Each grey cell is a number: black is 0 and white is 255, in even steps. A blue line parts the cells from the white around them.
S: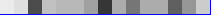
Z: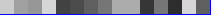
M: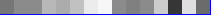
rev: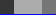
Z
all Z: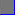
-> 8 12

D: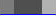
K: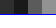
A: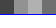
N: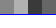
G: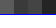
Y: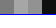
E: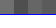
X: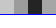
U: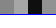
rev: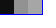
Y
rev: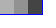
A

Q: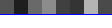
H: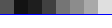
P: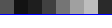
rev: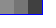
H
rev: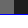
Q
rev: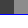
Q

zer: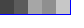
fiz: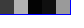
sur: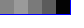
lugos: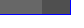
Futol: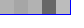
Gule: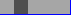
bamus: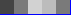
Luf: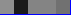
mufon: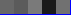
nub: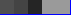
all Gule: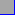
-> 1 3 4 5
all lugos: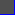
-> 4 5
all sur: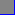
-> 1

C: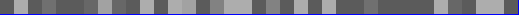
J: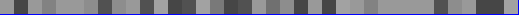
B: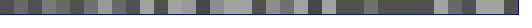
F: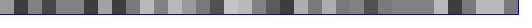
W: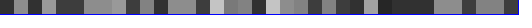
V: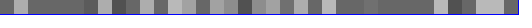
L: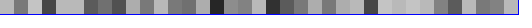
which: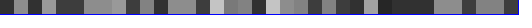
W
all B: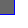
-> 2 5 9 33
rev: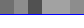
B

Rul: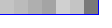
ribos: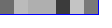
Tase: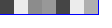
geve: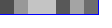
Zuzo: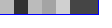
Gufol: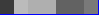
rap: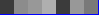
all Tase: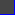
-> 1 5
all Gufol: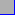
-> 3 4
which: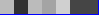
Zuzo
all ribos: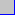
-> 6
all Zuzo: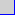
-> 5

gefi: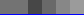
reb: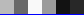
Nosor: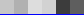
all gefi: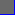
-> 4
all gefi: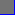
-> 1 2
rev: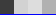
Nosor
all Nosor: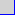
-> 4
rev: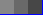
gefi
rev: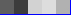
Nosor
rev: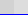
Nosor

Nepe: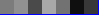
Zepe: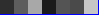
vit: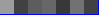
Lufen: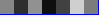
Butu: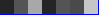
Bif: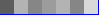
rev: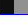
Lufen
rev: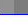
Nepe

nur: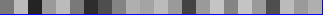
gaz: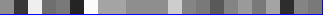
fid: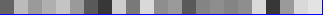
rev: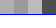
nur
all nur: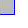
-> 2 5 12 21
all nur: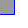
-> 4 13 15 19 22
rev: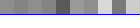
fid
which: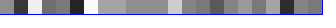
gaz
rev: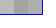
nur

